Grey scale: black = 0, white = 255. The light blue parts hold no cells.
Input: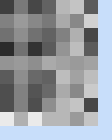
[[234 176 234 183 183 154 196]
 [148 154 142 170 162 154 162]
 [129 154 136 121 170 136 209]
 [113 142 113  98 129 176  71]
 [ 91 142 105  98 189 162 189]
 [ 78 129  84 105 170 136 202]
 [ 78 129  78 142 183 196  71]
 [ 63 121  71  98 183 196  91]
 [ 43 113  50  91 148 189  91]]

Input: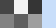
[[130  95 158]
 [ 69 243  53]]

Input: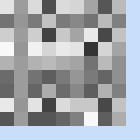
[[248 150 241 213 233 227  52 213 164]
 [233 150 227  66 219 200 200  72 194]
 [227 156 219  79 219 213 164  86 186]
 [206 156 206  66 200 164 233  72 194]
 [178 156 178 186 172 164 115 186 144]
 [115 150 122 194 122 136 115 186 128]
 [107 156 115  94 122 150 122 101 144]
 [101 156 101 172 107 136  94 178 128]
 [ 86 156  86  86 101 128 248  94 172]]

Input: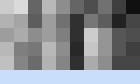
[[157 171 141 157 127  48 204 149  86  78]
 [184 127 119 184 141  40 198 149  86  63]
 [192 133 107 178 133  48 171 141  70  70]
 [204 218 101 184 141 101  78 113  63  16]
 [178 165  93 157 113  48 119  93  34  70]]

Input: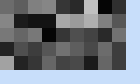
[[108  94 128 134  54  41 191   5  47]
 [120 102 120   5  54  79  67  41 114]
 [ 35  79  61  86 114  94  73 108  61]
 [162  35  54 102  67  73  27 102  61]
 [134  27  19  19 168 155 175 128  86]]

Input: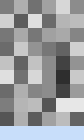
[[208  92 223 107 181 188]
 [223 113 215 140  46 201]
 [194  99 194 140  66 147]
 [125 181 188  85 231 231]
 [107 201 147 119  99 208]
 [107 175 133 140  66 155]
 [119 169 119 161 169 133]
 [125 175 113 161 215 140]
 [ 85 175  92 161 188  99]]
